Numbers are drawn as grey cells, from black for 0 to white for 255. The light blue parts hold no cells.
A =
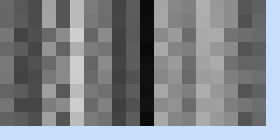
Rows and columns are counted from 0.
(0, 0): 103
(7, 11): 139
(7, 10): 18
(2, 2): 80
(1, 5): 186
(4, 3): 106
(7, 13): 107
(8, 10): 10
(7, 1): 70
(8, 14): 171
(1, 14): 172
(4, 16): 113
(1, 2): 76
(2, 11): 138
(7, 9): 81
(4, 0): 120
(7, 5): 205
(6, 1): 92
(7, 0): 116
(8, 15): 153
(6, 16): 138
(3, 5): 174
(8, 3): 159
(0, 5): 186
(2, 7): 140
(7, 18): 110
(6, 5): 187
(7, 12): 146
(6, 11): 165
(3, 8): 65
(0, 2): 75
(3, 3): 148
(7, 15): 159

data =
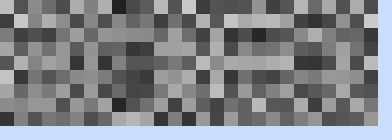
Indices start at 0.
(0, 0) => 189
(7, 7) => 162
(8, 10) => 165
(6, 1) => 104
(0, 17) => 82
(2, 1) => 64
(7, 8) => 38
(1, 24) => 145
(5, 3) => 85
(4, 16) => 169
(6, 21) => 73
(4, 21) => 55
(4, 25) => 74
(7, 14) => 95
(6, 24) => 168
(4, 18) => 164
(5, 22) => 122
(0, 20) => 85
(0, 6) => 129
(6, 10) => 71
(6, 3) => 122
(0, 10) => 91
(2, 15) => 163
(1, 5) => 74
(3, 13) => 165
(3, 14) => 88
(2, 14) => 66
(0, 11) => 184
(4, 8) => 129
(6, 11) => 121
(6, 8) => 105
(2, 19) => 77
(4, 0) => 86
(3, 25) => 114
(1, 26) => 202
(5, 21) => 133
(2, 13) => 109
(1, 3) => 174
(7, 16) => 113

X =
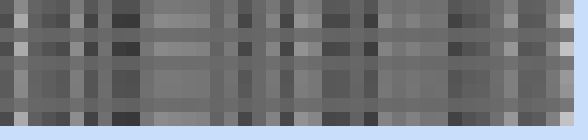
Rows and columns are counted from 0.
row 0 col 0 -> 91
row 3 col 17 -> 70
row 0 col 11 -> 120
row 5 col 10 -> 111
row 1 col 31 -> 117
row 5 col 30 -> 112
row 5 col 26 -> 82
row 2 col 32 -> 99
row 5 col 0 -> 91
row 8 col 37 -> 86
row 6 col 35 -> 108
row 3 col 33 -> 82
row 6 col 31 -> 112
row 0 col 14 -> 116
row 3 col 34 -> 89
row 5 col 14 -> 117
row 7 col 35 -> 106
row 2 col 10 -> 107
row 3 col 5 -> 140
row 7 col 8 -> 99
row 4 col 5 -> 111
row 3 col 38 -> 90
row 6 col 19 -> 117
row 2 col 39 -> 108
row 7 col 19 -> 108
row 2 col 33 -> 101
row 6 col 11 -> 120
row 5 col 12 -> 121
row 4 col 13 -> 109
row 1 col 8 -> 58
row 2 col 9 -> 98
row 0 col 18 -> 104
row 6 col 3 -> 94
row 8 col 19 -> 131
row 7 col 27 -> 107
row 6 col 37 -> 95
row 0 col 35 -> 109

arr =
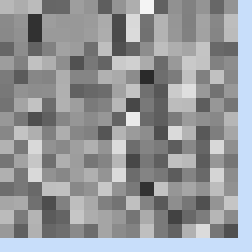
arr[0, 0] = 184
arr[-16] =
[138, 148, 49, 157, 152, 152, 155, 171, 75, 217, 115, 179, 150, 128, 163, 135, 189]
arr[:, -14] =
[102, 157, 154, 129, 175, 132, 142, 108, 96, 128, 146, 111, 146, 191, 77, 91, 103]
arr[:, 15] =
[103, 135, 133, 105, 129, 193, 114, 151, 136, 126, 216, 151, 213, 189, 148, 182, 118]
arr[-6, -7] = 120
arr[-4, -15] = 105
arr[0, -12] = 158
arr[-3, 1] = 170
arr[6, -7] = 112
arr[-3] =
[166, 170, 112, 77, 129, 190, 169, 128, 115, 192, 131, 89, 142, 118, 80, 148, 197]
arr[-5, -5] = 92
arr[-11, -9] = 162
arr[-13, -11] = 120
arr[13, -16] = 120
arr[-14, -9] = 80
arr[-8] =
[135, 195, 175, 128, 174, 135, 129, 85, 180, 155, 141, 78, 218, 180, 88, 126, 166]
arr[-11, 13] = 223
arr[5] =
[123, 91, 135, 132, 174, 133, 133, 177, 170, 140, 42, 110, 124, 193, 128, 193, 136]
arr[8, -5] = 123
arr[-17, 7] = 94
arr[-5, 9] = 108
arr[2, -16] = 145
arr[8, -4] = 155
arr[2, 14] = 162
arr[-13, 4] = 142

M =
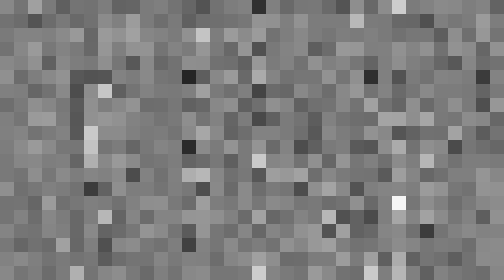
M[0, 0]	136
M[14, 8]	113
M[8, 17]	124
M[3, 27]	128
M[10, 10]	120
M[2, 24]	126
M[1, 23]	124
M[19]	[136, 117, 125, 108, 123, 176, 116, 134, 141, 121, 106, 127, 115, 136, 139, 118, 118, 122, 205, 132, 122, 116, 154, 137, 114, 110, 202, 126, 182, 128, 96, 130, 120, 114, 109, 135]
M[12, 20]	152
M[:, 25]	[142, 184, 123, 150, 118, 144, 151, 115, 110, 116, 90, 118, 116, 83, 144, 98, 98, 114, 123, 110]
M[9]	[128, 132, 115, 123, 130, 88, 201, 139, 139, 128, 122, 124, 116, 138, 167, 137, 99, 110, 130, 130, 123, 111, 88, 136, 124, 116, 146, 136, 85, 98, 113, 112, 163, 120, 92, 115]
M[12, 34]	149
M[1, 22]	124
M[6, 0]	128
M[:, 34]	[131, 155, 151, 102, 108, 59, 100, 79, 135, 92, 110, 125, 149, 147, 135, 94, 130, 137, 139, 109]
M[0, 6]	114
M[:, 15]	[114, 111, 125, 122, 113, 136, 122, 136, 130, 137, 123, 120, 135, 137, 125, 143, 118, 118, 109, 118]
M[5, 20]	114
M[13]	[143, 112, 119, 128, 124, 114, 60, 98, 143, 125, 125, 116, 127, 120, 79, 137, 106, 138, 109, 122, 117, 77, 143, 164, 137, 83, 127, 132, 134, 126, 155, 146, 119, 114, 147, 145]
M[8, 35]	103
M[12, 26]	115
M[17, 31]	124
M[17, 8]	135
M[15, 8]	100
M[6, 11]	122
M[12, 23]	135
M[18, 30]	117
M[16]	[132, 117, 115, 133, 127, 104, 137, 100, 107, 119, 148, 138, 117, 91, 149, 118, 109, 134, 103, 133, 123, 145, 152, 83, 160, 98, 104, 133, 137, 113, 60, 116, 129, 137, 130, 131]
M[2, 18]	155
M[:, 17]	[129, 119, 139, 149, 97, 105, 127, 96, 124, 110, 122, 122, 120, 138, 138, 107, 134, 117, 140, 122]
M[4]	[136, 130, 145, 96, 136, 125, 121, 143, 118, 88, 137, 104, 114, 142, 141, 113, 111, 97, 152, 123, 130, 114, 145, 128, 134, 118, 100, 127, 142, 127, 120, 103, 88, 134, 108, 114]
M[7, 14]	103
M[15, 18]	162
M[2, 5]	153
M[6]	[128, 126, 102, 114, 137, 77, 141, 198, 95, 116, 130, 122, 121, 127, 160, 122, 112, 127, 68, 107, 103, 136, 124, 109, 136, 151, 115, 131, 106, 118, 137, 124, 124, 121, 100, 122]

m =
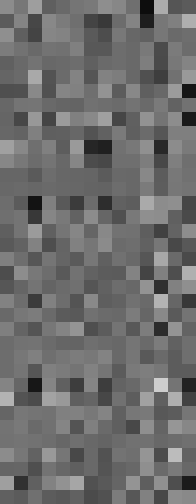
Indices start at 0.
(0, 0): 140
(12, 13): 113
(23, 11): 44
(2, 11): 119
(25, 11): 106
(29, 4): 128
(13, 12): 119
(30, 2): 106
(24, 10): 106
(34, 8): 101
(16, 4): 117
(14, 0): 109
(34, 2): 96
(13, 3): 106
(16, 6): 101
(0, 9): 111
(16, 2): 155
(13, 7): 99
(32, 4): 118
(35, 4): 88
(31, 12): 108
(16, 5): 134
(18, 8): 113
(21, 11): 179
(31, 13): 112
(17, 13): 88
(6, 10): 95
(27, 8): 99
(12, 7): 91
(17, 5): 129
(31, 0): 114
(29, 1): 119
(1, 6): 68
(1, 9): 132
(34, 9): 148
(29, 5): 129
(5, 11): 62
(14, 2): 19
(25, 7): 131
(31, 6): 104

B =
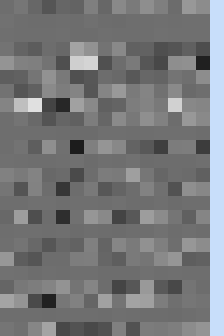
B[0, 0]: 110
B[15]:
[104, 157, 78, 109, 46, 113, 150, 137, 68, 88, 157, 139, 117, 96, 133]
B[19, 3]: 111
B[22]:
[110, 110, 110, 109, 110, 110, 110, 109, 111, 110, 109, 109, 108, 110, 112]
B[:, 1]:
[118, 110, 110, 100, 129, 97, 85, 191, 116, 110, 115, 111, 122, 84, 110, 157, 111, 116, 93, 112, 120, 148, 110, 112]
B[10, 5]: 28
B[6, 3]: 138
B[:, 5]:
[99, 109, 109, 163, 207, 80, 132, 161, 96, 108, 28, 112, 74, 109, 111, 113, 108, 98, 125, 111, 116, 129, 110, 83]
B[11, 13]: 109
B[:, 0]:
[110, 113, 111, 115, 148, 94, 114, 132, 110, 110, 110, 112, 129, 117, 110, 104, 110, 111, 151, 113, 101, 164, 110, 117]
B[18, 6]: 126
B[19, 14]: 110
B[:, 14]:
[140, 111, 111, 77, 32, 141, 110, 133, 137, 109, 60, 111, 96, 135, 110, 133, 109, 140, 97, 110, 109, 115, 112, 148]
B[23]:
[117, 112, 134, 164, 72, 83, 73, 81, 128, 82, 124, 122, 126, 140, 148]
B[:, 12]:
[108, 110, 111, 84, 142, 116, 138, 209, 109, 111, 124, 109, 109, 82, 108, 117, 109, 110, 150, 111, 72, 111, 108, 126]
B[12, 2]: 131
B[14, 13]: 110
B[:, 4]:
[102, 110, 111, 104, 79, 121, 125, 39, 101, 109, 112, 111, 107, 54, 110, 46, 111, 103, 109, 110, 147, 119, 110, 72]
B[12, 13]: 107
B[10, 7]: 149
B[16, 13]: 111
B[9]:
[110, 110, 110, 110, 109, 108, 108, 111, 111, 110, 110, 111, 111, 111, 109]
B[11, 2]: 110
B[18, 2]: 85
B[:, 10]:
[142, 110, 110, 98, 86, 103, 132, 131, 143, 110, 88, 108, 118, 130, 109, 157, 110, 145, 117, 112, 153, 160, 109, 124]
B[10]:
[110, 115, 94, 143, 112, 28, 127, 149, 136, 99, 88, 63, 124, 125, 60]
